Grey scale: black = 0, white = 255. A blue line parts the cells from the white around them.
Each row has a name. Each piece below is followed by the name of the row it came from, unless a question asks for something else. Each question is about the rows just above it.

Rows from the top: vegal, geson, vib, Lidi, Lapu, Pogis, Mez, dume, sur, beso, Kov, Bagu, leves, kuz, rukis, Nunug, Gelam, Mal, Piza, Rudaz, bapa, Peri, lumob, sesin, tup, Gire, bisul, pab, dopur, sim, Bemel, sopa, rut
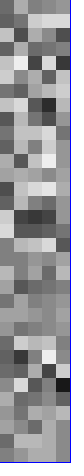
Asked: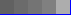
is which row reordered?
Lidi
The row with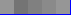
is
sesin
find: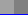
Peri

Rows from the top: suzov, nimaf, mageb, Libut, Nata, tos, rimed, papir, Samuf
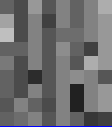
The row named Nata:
[121  75 130  86 130  86 173 152]
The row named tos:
[ 98  75  44  86 130 141 130  86]
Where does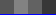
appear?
Samuf
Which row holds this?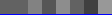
Libut
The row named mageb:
[191  75 130  86 109 109 130 152]

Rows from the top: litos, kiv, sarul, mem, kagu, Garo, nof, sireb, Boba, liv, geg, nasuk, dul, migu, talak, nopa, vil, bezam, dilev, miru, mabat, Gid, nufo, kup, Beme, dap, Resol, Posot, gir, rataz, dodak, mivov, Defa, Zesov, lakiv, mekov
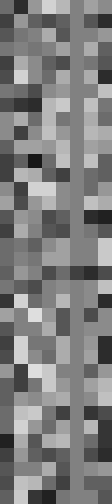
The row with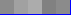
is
gir
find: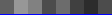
miru
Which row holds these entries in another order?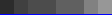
Defa

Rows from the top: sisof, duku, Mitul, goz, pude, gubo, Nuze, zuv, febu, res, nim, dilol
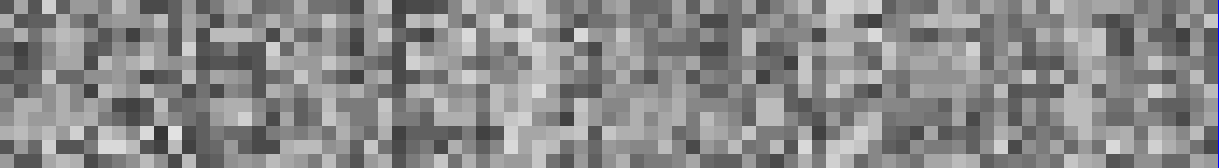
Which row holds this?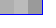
Nuze
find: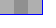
zuv
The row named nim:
[ 85 154 105 208  85  85 123 217 217 187  85  65 187  65  96 105 154  96
  74  74 175 187 187 144 154  96 197 114  74 105 123  74 175 135  96 135
 217 166 197 187 114 144 105 154 144 135 135 187 135  74 154 135 187 114
 123 187  85 217 105 197 208 197 135  96  85 144 123 123 135  96 144 208
  74 144 123 166 105 154 114 217 175 135 208 175 154 114  74]
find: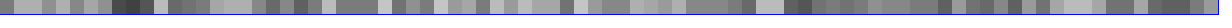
zuv

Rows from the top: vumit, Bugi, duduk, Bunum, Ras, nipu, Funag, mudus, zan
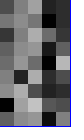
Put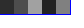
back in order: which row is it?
vumit
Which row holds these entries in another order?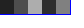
nipu
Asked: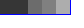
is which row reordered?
duduk
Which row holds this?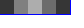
duduk
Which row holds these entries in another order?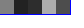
nipu

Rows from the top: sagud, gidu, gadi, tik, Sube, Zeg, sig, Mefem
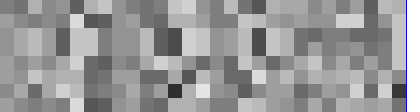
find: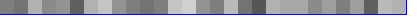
sagud
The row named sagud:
[126 115 177 138 147  95 177 196 147 126 115 126 196 208 147 126 186 115
  86 177 168 168 138 158 126 158  95 186 177]
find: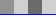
sig

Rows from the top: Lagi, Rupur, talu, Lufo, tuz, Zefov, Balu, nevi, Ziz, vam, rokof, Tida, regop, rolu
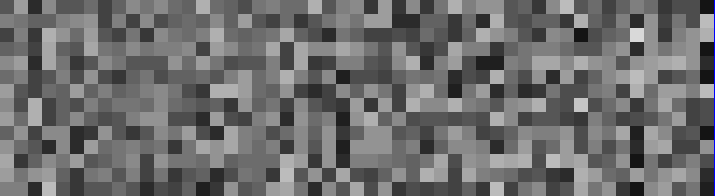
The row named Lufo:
[ 98 108  66 167  98  86 167 117 108 138 117 127 127 138  66 157 138 108
 117 167  66 167 138 138 167 147 117  86 147  86  55  77 167 127 127  55
  98 117 127 127 108  86  86 127 147  43 147 117 138 147  20]
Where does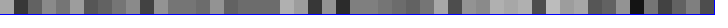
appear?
Tida

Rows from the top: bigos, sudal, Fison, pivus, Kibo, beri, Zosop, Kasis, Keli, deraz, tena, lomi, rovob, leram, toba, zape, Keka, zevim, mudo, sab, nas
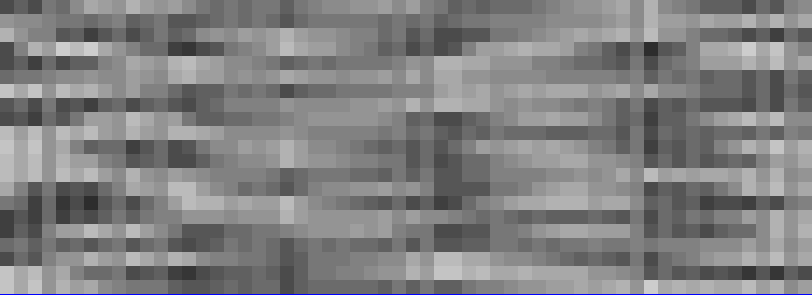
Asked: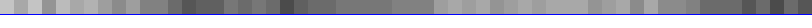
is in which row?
Zosop
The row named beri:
[107 119 119 129 139 139 148 139 139 158 148 139 168 178 158 158 139 148
 139 148 168 158 148 148 139 148 148 158 139 168 139 168 168 148 148 139
 139 139 139 129 129 129 129 129 119 129  96 119 107 119  96 107 107  86
 107  75 119  96]
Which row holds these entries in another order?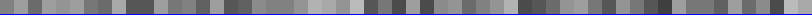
Keka
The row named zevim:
[107 119  96 119  96 107  86 107 119  86 107 119  86  75  86  96 119 107
 119 107  86 107 119 107 119 107 107  96 119  86 119  86  86  96  96 119
 119 107 119 107 119 119 129 119 119 129 119 129 129 129 139 139 139 158
 139 168 139 158]

